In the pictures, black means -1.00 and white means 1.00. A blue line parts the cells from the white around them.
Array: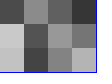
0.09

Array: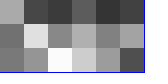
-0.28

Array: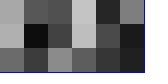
0.54

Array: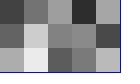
0.24

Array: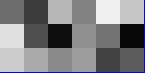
0.02

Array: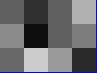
-0.62

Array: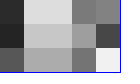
0.73
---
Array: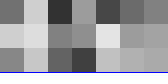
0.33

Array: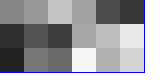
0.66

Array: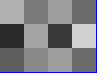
-0.15

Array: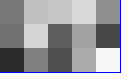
0.94

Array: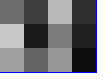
-0.90

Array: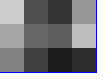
-0.65

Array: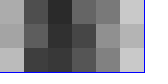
0.58

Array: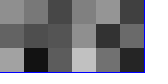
-0.71

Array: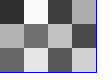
0.64

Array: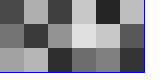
-0.60
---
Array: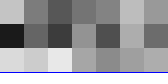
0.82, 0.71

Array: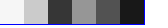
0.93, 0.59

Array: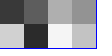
0.92, 0.64

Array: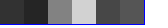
0.65, 0.02

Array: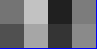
0.52, 0.30

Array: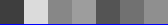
0.72, 0.23
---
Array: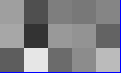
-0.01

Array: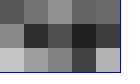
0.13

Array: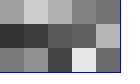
0.37

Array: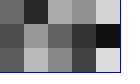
0.35

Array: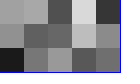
-0.37

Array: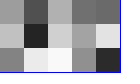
0.39
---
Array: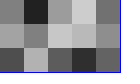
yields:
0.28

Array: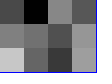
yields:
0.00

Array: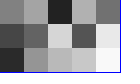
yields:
-0.45

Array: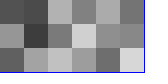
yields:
0.18

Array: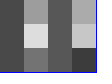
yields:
-0.43

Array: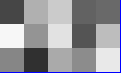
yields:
0.94

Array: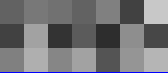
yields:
-0.49
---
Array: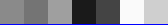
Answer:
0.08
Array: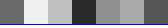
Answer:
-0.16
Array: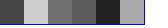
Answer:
-0.45
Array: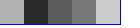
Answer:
0.39
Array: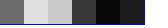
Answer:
-0.15
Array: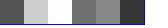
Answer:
-0.34
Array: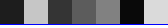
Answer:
-0.77
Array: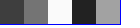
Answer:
-0.51
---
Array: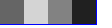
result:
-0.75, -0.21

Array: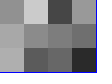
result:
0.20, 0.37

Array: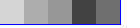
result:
-0.14, 0.68

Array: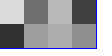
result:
-0.50, -0.61

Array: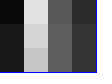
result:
-0.66, -0.82

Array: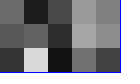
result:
0.00, -0.59

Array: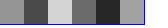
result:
0.28, 0.16

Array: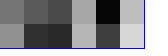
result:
0.49, 0.14
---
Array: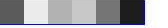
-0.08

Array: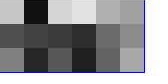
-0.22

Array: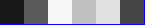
0.76

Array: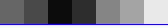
0.28

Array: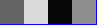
-0.95

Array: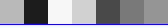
-0.05

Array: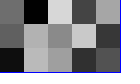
-0.62
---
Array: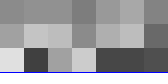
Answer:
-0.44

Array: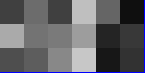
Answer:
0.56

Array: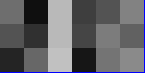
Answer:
-0.83

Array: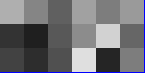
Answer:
0.75

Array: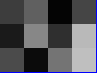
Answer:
-0.91

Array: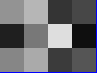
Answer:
0.33

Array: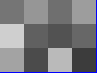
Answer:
-0.41

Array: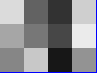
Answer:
0.57

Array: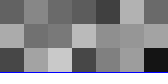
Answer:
0.00

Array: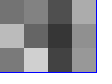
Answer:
0.63
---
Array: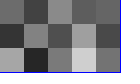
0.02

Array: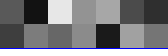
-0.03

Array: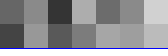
0.19

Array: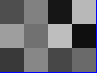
-0.11

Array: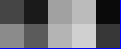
-0.29

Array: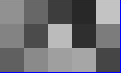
-0.41

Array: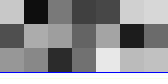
0.34

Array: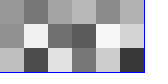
0.89

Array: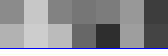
0.61

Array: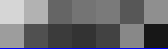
-0.37
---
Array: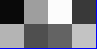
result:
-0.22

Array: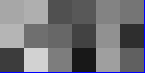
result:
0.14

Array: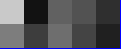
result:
-0.47

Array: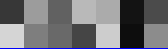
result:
-0.90

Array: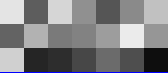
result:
0.84

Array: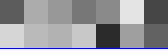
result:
0.25

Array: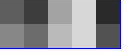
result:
0.69

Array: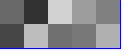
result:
-0.06
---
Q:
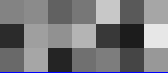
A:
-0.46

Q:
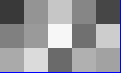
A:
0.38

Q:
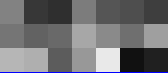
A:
-0.87

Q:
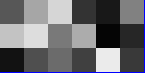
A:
0.84

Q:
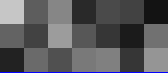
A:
-0.58

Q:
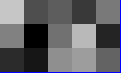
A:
0.23

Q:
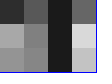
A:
-0.80

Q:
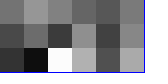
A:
-0.37
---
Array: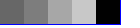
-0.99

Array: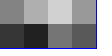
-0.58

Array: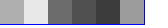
-0.53

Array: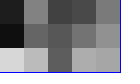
-0.04

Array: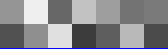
0.23

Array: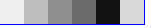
-0.87
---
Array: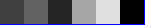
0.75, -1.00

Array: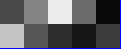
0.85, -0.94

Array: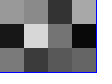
0.69, -0.93

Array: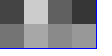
0.60, -0.58

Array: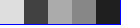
0.74, -0.76

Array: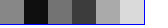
0.71, -0.88

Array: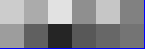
0.77, -0.71
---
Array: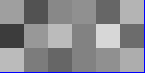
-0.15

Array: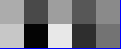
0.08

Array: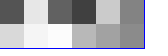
0.03

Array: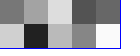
-0.19

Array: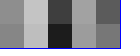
-0.29

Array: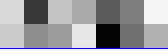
0.92
